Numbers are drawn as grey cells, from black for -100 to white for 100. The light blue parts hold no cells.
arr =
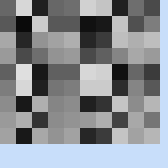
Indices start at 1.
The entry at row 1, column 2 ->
69
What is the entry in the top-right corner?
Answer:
-42
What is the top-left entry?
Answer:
-19
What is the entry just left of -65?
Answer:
59
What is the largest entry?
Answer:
75
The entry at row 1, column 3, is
-75
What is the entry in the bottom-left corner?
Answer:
27
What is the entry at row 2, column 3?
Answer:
59
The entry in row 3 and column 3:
15
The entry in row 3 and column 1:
32
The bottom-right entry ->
43
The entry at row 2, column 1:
-31
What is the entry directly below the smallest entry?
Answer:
-70
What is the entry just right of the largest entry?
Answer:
-81
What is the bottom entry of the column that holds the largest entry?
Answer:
-81
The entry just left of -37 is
54

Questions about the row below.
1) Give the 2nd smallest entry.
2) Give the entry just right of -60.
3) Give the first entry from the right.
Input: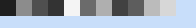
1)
-60
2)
91
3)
69

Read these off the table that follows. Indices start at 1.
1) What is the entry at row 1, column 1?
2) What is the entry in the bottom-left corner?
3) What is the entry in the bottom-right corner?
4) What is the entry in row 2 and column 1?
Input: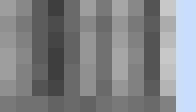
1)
24
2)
-5
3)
1
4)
13

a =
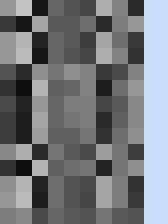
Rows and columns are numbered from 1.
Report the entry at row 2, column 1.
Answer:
-56
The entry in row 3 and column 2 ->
41
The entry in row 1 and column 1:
18
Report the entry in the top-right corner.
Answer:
-67
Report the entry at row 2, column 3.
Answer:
30
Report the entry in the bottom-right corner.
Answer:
-36
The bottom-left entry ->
-3
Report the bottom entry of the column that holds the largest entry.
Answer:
7
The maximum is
52
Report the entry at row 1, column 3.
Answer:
-82
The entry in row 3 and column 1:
18
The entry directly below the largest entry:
-82

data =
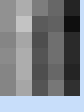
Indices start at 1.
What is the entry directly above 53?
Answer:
36
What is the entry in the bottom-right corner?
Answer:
-62
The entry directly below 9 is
4
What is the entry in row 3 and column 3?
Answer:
-39
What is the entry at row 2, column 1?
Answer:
14
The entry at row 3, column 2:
30
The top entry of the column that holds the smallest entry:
-72
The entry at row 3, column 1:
4
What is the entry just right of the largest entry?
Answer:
-29

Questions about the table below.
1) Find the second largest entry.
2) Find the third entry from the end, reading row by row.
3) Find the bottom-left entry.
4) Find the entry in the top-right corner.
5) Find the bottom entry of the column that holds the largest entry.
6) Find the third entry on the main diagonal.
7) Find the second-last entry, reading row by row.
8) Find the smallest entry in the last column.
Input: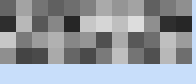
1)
68
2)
-37
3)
12
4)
12
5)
-9
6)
22
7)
44
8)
-70

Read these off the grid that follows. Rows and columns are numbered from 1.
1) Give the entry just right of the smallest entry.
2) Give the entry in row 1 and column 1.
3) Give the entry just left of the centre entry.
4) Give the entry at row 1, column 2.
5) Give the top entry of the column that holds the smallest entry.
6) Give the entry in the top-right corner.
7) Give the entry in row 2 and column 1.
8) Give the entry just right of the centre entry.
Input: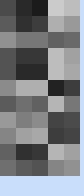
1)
59
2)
-41
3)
37
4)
-68
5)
-79
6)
48
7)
-29
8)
-73

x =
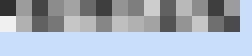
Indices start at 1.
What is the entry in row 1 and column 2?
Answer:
22
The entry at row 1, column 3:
-46
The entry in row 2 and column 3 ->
-24
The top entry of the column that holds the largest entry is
-62
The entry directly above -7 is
10
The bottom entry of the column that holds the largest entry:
88
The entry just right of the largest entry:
39
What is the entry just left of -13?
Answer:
55

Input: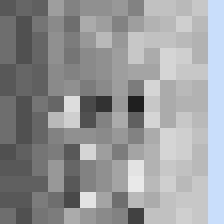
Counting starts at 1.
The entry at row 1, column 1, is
-31
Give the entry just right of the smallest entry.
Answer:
56
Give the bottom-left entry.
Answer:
-14
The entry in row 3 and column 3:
-20
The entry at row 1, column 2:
-20
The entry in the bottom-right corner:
56
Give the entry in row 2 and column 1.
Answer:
-14
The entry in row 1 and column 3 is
-25
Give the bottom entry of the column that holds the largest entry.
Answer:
-49
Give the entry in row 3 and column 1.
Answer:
-14
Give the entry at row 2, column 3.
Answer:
-8
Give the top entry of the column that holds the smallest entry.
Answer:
2
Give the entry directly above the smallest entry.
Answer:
-3
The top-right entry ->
56
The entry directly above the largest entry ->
78
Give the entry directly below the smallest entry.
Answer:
-25
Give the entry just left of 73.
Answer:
-20

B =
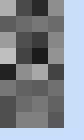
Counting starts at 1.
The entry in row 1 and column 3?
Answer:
-69
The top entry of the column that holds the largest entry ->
38
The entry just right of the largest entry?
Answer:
-48
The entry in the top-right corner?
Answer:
11
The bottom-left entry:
-38
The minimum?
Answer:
-80
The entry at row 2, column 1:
-27
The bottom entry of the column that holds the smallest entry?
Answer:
0
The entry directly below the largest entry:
-74
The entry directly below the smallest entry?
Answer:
32

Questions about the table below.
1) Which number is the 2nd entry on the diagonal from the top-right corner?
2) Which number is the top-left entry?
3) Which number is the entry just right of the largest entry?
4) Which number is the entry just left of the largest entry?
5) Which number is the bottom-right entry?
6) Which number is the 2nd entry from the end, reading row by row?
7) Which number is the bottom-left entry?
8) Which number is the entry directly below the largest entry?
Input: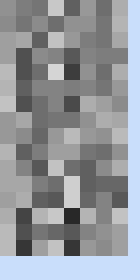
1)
-8
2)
14
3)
-52
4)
-14
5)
25
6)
9
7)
46
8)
3

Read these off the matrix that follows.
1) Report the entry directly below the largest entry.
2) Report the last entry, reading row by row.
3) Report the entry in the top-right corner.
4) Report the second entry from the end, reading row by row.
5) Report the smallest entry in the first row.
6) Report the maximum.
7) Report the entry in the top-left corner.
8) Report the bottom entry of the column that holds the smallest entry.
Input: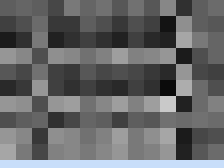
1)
-11
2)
-16
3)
-16
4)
-32
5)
-62
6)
58
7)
-26
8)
18
